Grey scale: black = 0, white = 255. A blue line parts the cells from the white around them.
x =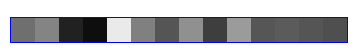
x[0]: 111
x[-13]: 132
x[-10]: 234
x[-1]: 79

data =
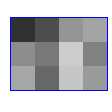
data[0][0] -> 49
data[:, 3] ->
[164, 129, 154]
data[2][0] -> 167
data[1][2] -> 204

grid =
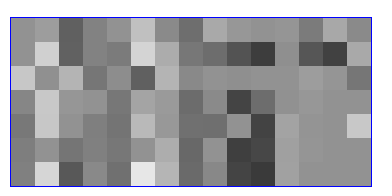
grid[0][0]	146
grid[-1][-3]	146
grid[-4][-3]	151
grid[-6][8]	109
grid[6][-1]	146
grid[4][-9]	152
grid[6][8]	136
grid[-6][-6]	83
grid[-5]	[199, 144, 180, 118, 141, 96, 180, 137, 146, 143, 146, 146, 157, 149, 118]
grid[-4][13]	146
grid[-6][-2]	65
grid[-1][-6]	68
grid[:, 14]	[138, 169, 118, 146, 200, 146, 146]
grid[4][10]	67
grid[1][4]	123
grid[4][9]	146
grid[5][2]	117
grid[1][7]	119
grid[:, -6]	[151, 83, 143, 68, 146, 63, 68]
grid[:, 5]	[192, 212, 96, 164, 185, 146, 231]
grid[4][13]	146
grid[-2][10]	71
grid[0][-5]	146
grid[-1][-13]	88
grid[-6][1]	208
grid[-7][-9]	138
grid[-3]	[120, 199, 146, 127, 116, 185, 152, 112, 111, 146, 67, 163, 148, 146, 200]
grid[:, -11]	[146, 123, 141, 119, 116, 119, 112]
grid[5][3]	128

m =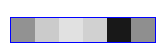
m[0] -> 146
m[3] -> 209
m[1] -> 203

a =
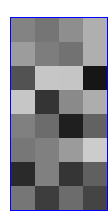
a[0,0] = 131
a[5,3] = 204
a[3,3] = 173
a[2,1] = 198
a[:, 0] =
[131, 156, 82, 198, 128, 119, 42, 118]
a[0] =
[131, 117, 142, 175]
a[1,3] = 175
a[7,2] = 108

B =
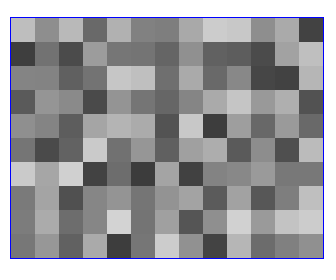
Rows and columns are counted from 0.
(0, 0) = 190
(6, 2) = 208
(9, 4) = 61
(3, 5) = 117
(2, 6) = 111
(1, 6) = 101
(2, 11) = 66
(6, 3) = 66
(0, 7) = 169
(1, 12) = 191
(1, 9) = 93
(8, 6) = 160
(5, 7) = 160
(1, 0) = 62
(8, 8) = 143
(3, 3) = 74
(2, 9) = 136
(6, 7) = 65
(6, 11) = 120
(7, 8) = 91
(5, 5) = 150
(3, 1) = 149
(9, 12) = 144
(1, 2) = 75
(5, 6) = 96
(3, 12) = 82
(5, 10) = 141
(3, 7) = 133
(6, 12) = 120
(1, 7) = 144
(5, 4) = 113
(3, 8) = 170
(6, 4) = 109
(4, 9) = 158

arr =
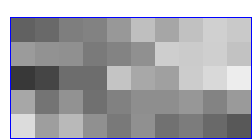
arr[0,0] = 97
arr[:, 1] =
[105, 146, 69, 116, 158]
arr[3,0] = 167
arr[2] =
[56, 69, 109, 109, 196, 168, 160, 204, 217, 237]
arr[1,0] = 155
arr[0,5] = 191
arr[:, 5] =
[191, 144, 168, 142, 144]
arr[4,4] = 121
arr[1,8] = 207
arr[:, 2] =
[126, 144, 109, 146, 185]
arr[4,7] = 124
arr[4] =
[220, 158, 185, 144, 121, 144, 113, 124, 105, 88]

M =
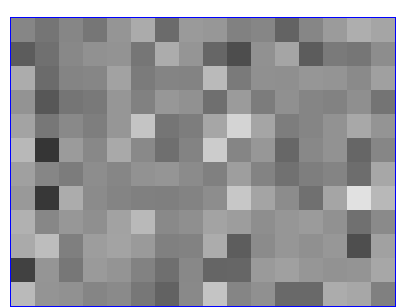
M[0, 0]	134
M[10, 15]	167
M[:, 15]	[165, 141, 160, 116, 148, 134, 167, 184, 138, 161, 167, 128]
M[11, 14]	167
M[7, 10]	164
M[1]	[92, 112, 136, 145, 147, 118, 172, 149, 102, 77, 145, 165, 92, 122, 118, 141]
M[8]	[177, 135, 151, 143, 162, 185, 137, 143, 163, 157, 142, 150, 155, 145, 112, 138]
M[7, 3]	139
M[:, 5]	[171, 118, 123, 129, 196, 137, 146, 128, 185, 154, 130, 119]
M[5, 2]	155
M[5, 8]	204
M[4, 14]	168
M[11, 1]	148
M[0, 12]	134
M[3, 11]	144
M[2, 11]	143
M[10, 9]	102
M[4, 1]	119
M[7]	[153, 55, 172, 139, 132, 128, 127, 131, 141, 199, 164, 140, 112, 165, 225, 184]
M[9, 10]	139
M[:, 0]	[134, 92, 172, 147, 163, 184, 160, 153, 177, 170, 65, 186]
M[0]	[134, 117, 134, 118, 149, 171, 107, 154, 151, 129, 134, 99, 134, 155, 174, 165]
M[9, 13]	151
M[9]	[170, 189, 127, 157, 163, 154, 128, 130, 172, 93, 139, 150, 144, 151, 78, 161]
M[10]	[65, 149, 119, 154, 148, 130, 111, 136, 101, 102, 154, 160, 150, 146, 148, 167]
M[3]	[147, 87, 117, 121, 150, 129, 151, 145, 111, 155, 124, 144, 133, 130, 143, 116]
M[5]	[184, 53, 155, 136, 169, 137, 111, 131, 204, 133, 151, 103, 136, 146, 102, 134]
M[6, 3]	141
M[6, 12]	126
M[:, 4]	[149, 147, 162, 150, 150, 169, 134, 132, 162, 163, 148, 138]
